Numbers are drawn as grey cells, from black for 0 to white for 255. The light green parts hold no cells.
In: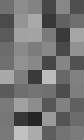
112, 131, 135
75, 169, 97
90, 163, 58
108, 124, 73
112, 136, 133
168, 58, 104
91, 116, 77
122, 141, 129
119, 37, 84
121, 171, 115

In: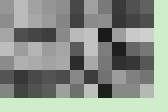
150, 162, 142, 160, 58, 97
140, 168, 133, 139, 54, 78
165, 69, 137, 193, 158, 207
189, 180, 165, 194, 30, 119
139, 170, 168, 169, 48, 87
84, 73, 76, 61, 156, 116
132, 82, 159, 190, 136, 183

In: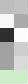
189
247
46
161
161

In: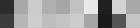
45, 203, 166, 232, 211
61, 205, 195, 165, 85

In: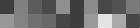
62, 92, 144, 140, 83
152, 112, 70, 154, 169

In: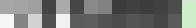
166, 160, 170, 137, 60, 61, 76
246, 210, 241, 94, 77, 80, 91

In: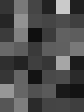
53, 69, 202
37, 74, 76
59, 15, 97
105, 58, 96
47, 63, 166
54, 19, 76
151, 81, 25
86, 42, 69

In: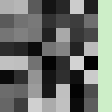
176, 90, 39, 31
90, 121, 71, 111
117, 118, 169, 71
44, 11, 132, 187
193, 114, 44, 1
10, 148, 47, 203
108, 156, 192, 77
102, 208, 193, 93

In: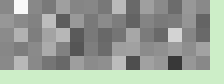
136, 136, 159, 135, 186, 159, 108, 137
151, 130, 93, 121, 125, 132, 125, 100
139, 126, 183, 121, 117, 123, 211, 105
135, 138, 129, 126, 159, 139, 156, 162
137, 137, 104, 139, 188, 161, 56, 136
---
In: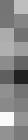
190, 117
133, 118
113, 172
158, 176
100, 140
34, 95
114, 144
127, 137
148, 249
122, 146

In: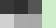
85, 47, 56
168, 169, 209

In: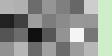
205, 103, 127, 149, 108, 176, 180
150, 152, 139, 125, 157, 64, 33
118, 245, 147, 86, 15, 108, 84
183, 156, 107, 160, 105, 182, 146

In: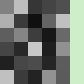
79, 68, 54, 190, 129
192, 100, 16, 59, 176
105, 23, 61, 133, 94
145, 30, 200, 40, 69
92, 37, 76, 71, 32
91, 146, 35, 59, 192

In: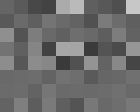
199, 79, 88, 95, 186, 171, 67, 72, 90, 101
95, 108, 123, 81, 99, 106, 116, 95, 106, 89
98, 125, 94, 105, 110, 96, 105, 125, 83, 143
150, 75, 84, 59, 165, 166, 66, 133, 96, 115
69, 136, 99, 148, 81, 58, 135, 140, 87, 141
112, 104, 102, 90, 110, 114, 99, 109, 107, 105
105, 112, 108, 106, 107, 106, 118, 99, 108, 107
120, 110, 105, 120, 84, 95, 122, 93, 127, 99

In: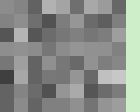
103, 155, 168, 111, 164, 178, 98, 132, 140
127, 94, 107, 150, 125, 82, 111, 142, 131
158, 125, 118, 128, 119, 108, 86, 180, 85
129, 144, 145, 149, 140, 118, 140, 145, 142
135, 126, 146, 105, 119, 144, 99, 159, 119
199, 192, 105, 149, 118, 120, 99, 167, 63
124, 108, 86, 170, 149, 81, 107, 132, 99
157, 148, 116, 144, 128, 128, 100, 139, 99
